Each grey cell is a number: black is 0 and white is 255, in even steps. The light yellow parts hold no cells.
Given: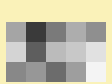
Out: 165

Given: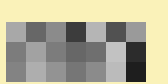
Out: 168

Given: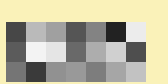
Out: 71

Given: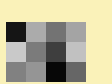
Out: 21

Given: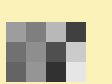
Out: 157

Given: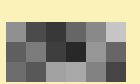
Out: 144
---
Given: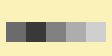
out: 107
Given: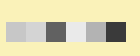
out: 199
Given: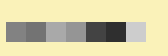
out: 130
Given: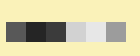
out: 88
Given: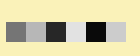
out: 117
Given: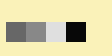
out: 103
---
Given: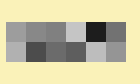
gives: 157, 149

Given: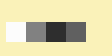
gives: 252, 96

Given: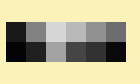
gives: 25, 10

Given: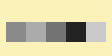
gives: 138, 202

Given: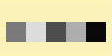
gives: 122, 10

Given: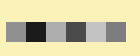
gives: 144, 125

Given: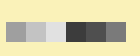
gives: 159, 122

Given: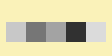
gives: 200, 219

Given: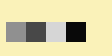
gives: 144, 9

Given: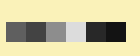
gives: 95, 19
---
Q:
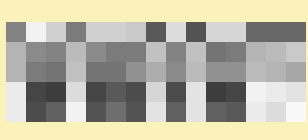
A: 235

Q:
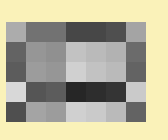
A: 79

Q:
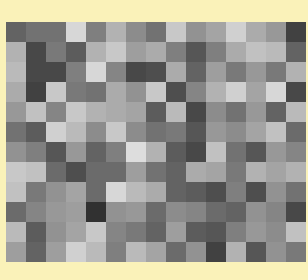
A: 158

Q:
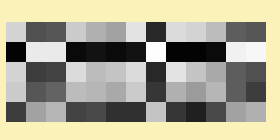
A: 61

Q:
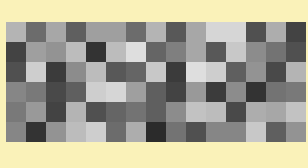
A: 134

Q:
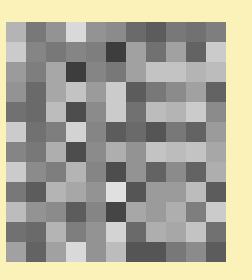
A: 161
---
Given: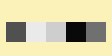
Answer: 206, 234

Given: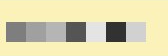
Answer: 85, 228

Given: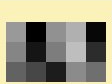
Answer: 125, 190

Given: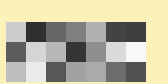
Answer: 53, 248

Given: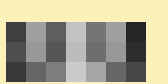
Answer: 188, 202

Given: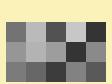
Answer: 157, 199

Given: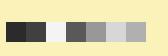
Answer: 89, 244

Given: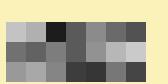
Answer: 90, 202

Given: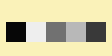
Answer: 113, 238

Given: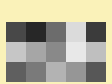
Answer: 137, 232
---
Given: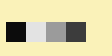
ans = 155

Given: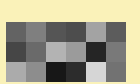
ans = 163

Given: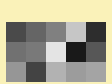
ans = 198

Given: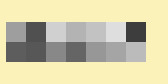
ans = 222

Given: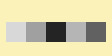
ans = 181

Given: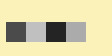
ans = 36
